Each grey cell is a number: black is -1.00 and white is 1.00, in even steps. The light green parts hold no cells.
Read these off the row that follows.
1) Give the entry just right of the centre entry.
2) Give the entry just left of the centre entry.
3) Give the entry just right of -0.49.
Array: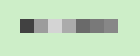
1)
-0.17
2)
0.66
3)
0.22

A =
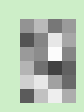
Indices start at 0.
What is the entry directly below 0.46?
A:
0.04
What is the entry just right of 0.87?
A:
0.36
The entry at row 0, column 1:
0.46
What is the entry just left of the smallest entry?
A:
-0.12
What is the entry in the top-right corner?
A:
0.21
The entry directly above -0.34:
0.15
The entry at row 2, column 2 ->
0.98

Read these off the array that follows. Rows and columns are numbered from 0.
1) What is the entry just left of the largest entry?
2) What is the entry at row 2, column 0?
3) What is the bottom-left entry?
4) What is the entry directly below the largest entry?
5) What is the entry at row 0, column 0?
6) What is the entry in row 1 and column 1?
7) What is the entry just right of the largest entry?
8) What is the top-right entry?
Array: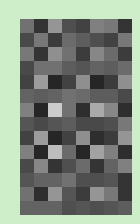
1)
-0.70
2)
-0.06
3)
-0.22
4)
-0.33
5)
-0.11
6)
-0.06
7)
-0.11
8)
-0.59

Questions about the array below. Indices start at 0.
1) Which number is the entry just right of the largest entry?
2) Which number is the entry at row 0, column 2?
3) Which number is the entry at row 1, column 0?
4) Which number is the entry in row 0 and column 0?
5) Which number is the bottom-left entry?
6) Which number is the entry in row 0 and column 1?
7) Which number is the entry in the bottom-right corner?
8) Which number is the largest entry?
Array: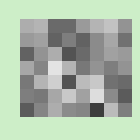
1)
0.41
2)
-0.17
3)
0.21
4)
0.36
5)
-0.29
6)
0.41
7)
-0.01
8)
0.78

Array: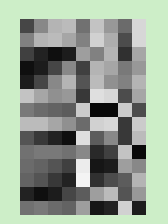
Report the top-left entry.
-0.45
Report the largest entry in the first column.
0.53
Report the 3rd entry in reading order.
0.41
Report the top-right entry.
0.69
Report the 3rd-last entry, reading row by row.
-0.73
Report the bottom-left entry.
-0.11
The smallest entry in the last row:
-0.83
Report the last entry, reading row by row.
-0.78
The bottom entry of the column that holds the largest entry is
0.24
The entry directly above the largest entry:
0.85
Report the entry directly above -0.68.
-0.28
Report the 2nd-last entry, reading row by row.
0.64
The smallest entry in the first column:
-0.88
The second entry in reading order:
0.07
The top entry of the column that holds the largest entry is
-0.11
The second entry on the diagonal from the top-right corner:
-0.40
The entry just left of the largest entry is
-0.73
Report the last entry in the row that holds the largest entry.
0.41
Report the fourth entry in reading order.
0.47

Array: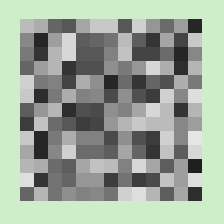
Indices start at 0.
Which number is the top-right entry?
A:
-0.70
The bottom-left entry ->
-0.21
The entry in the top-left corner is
0.47
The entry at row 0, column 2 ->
-0.21
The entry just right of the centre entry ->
0.01
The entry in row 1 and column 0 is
0.06
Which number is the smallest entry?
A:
-0.76
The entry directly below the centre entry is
0.18
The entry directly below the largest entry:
0.69
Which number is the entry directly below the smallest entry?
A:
0.74
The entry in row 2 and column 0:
-0.05
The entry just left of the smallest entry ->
0.24
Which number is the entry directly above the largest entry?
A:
0.24
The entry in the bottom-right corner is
-0.65
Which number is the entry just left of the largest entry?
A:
0.06
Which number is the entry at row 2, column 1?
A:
-0.59
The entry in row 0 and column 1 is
0.36
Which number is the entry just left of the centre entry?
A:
-0.42
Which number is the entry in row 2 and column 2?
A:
0.42

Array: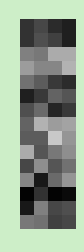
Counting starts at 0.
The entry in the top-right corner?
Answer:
-0.76
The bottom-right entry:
-0.44
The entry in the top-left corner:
-0.61
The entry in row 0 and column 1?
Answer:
-0.44
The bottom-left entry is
-0.06
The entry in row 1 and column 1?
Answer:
-0.38
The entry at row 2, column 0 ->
0.00
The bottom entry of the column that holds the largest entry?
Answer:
-0.50
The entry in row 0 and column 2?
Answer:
-0.66
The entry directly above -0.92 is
0.17
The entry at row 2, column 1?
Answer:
-0.06
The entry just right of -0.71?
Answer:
-0.55
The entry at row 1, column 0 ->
-0.61
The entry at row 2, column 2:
0.34

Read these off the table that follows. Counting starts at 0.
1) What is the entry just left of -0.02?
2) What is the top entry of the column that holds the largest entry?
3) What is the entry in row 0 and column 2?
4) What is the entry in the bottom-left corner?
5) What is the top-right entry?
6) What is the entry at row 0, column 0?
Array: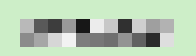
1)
0.90
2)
0.20
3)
-0.52
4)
0.09
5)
0.40
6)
0.45

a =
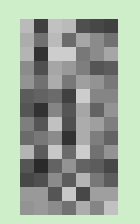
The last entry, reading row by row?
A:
0.51
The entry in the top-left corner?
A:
0.46
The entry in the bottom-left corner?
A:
0.15
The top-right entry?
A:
-0.50
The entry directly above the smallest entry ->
-0.28
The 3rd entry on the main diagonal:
0.61
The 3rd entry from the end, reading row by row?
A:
0.35
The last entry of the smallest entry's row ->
-0.44
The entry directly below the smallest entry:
-0.38
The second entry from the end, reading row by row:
0.04
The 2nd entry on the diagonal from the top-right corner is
0.09
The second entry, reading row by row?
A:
-0.50
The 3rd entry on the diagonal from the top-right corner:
-0.06
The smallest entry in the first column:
-0.44
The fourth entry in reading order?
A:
0.46
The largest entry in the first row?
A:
0.51
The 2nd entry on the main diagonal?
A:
-0.11
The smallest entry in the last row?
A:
-0.11
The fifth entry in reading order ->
-0.38
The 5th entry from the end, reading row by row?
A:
0.09

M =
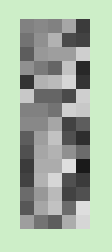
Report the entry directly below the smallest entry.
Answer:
-0.54
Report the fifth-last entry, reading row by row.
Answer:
0.24
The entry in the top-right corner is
-0.54
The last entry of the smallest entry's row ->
-0.80
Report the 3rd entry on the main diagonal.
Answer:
0.24
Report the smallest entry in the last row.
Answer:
-0.27
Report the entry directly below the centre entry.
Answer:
0.52
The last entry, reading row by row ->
0.68
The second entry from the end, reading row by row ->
0.35
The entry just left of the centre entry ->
0.07
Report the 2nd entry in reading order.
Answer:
0.07
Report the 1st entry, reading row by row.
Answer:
0.01
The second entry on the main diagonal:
0.13
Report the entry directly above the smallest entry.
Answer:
-0.16
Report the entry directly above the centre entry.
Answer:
-0.10
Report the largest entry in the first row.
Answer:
0.30
